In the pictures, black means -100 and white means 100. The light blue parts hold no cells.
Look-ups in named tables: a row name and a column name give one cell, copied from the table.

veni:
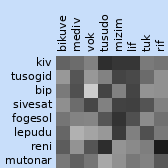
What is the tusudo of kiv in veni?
-64
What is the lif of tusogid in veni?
-43
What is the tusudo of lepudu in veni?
19
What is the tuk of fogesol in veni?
10
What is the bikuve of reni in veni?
-28
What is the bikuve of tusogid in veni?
19
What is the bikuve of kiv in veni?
-22
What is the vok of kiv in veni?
1
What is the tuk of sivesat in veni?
-34
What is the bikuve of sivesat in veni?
12
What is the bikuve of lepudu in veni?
-20
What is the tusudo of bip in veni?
-47
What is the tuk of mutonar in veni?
2
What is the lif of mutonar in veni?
-6
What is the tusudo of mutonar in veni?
32
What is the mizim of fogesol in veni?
-60
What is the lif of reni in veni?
8
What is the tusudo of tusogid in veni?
2
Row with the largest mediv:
lepudu

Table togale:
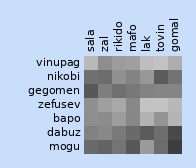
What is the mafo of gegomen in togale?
-6
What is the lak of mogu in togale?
21
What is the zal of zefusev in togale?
25
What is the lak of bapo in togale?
40
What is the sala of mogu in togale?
-17
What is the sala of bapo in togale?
11
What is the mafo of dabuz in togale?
-17
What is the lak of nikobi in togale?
19
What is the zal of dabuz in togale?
7
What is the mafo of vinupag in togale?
25
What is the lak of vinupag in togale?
49
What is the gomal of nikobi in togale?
-10
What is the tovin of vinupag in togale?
52
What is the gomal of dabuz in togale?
-43
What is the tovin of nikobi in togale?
-29
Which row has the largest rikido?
zefusev

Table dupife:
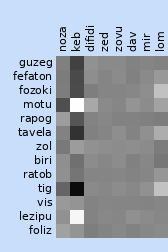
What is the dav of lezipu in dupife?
13
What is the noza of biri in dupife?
12
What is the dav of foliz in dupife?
2
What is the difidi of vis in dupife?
3
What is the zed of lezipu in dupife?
7
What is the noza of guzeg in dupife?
0
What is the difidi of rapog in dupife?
3
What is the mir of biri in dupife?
6
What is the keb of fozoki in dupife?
-41
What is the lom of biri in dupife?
-7
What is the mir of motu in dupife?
10
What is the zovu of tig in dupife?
10
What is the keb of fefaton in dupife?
-42
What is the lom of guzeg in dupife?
2
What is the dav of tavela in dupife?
3
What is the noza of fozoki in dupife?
-2
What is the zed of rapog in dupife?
6
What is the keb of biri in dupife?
-12
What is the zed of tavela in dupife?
4
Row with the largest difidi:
motu

